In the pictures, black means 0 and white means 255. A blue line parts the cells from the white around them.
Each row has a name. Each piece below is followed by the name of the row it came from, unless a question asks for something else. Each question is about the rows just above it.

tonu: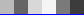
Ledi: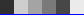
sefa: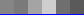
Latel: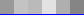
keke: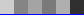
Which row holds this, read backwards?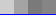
sefa
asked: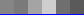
sefa
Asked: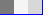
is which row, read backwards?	tonu

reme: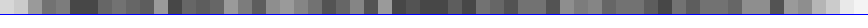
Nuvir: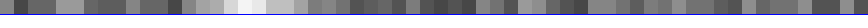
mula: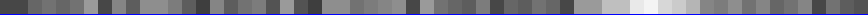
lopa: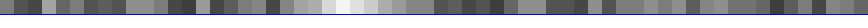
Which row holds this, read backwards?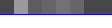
reme
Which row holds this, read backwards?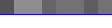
reme
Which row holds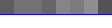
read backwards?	reme
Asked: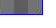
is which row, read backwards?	reme
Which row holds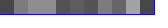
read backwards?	lopa
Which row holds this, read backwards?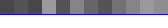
reme
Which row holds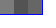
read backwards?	Nuvir

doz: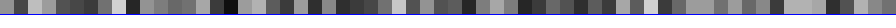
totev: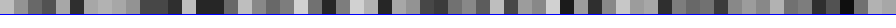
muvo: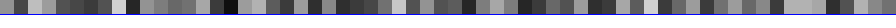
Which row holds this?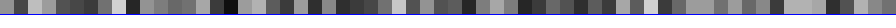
doz
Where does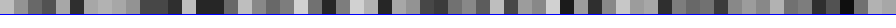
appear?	totev
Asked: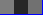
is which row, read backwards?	totev
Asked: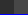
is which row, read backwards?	totev

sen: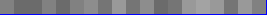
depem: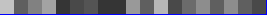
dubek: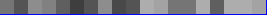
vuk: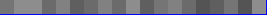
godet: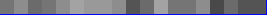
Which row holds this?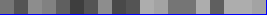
dubek
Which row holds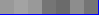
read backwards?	sen
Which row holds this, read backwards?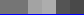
dubek
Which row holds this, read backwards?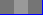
sen
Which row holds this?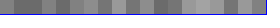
sen

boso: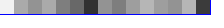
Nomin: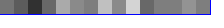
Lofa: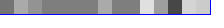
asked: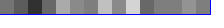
Nomin
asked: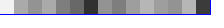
boso
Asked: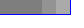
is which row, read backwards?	Lofa

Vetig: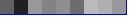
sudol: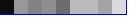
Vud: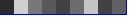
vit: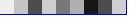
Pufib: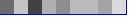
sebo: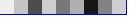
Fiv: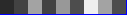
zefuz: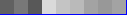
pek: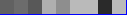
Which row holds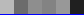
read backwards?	Vetig
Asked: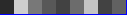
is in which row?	Vud
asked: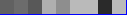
pek
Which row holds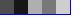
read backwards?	vit
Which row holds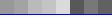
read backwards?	zefuz

